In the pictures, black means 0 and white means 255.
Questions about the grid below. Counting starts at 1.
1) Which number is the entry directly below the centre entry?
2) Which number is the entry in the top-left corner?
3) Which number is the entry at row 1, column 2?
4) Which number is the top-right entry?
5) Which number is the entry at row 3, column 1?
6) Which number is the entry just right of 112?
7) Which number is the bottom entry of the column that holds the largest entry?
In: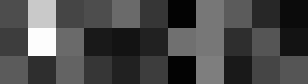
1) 61
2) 77
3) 201
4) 11
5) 91
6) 119
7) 46

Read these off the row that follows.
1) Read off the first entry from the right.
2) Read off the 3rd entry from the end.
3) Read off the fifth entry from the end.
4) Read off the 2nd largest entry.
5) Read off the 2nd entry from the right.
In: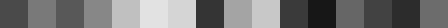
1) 108
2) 66
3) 23
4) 213
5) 44

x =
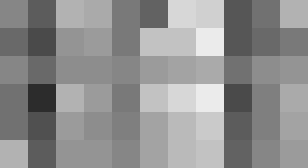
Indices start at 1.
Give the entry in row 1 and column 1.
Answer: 134
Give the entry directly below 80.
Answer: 92
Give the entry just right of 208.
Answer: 86
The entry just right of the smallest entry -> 178
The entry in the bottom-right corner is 155
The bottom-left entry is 178
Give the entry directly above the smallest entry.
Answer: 105
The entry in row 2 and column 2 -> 74
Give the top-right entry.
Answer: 178
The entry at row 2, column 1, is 105
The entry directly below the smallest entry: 80
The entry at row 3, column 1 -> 134
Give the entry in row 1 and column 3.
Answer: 178
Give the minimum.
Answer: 44
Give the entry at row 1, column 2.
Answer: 92

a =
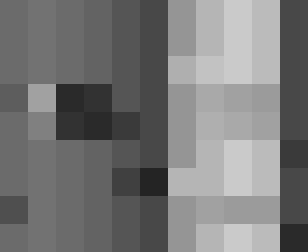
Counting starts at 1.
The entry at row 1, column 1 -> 107
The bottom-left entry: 107
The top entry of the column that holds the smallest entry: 72
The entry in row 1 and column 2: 114
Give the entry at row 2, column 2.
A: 114
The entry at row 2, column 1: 107
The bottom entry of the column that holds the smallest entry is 72
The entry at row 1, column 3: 107
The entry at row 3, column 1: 107
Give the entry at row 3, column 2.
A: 114
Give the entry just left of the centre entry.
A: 58
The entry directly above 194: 181
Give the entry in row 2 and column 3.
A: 107
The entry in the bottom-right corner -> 42
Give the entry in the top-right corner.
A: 72
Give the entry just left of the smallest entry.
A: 64
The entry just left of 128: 107

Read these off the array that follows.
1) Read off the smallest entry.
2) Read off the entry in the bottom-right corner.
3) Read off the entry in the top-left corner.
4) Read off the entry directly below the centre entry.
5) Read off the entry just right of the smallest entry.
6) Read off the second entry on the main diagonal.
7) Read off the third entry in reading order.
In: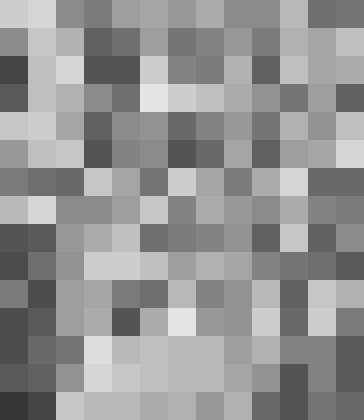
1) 55
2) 105
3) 205
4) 123
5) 68
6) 198
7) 139

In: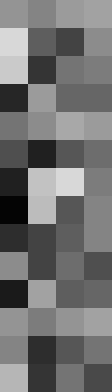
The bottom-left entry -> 182
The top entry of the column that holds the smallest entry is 148
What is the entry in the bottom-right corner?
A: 73
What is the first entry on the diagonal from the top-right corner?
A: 162
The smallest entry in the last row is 52
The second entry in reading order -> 132
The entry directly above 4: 32
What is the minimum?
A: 4
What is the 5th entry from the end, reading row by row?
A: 116

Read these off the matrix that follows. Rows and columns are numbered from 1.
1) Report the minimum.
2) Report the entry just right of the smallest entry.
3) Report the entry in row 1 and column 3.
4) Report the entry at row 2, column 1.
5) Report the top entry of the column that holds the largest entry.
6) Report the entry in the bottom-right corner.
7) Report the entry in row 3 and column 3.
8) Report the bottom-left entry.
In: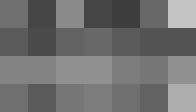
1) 61
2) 104
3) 138
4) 90
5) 196
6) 174
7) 145
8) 111

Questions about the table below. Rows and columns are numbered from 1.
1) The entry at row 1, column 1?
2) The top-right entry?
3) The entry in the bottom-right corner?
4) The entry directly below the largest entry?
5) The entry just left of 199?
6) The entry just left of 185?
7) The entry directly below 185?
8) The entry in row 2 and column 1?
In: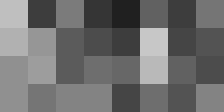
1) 191
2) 117
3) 131
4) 185
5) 61
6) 103
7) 110
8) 177
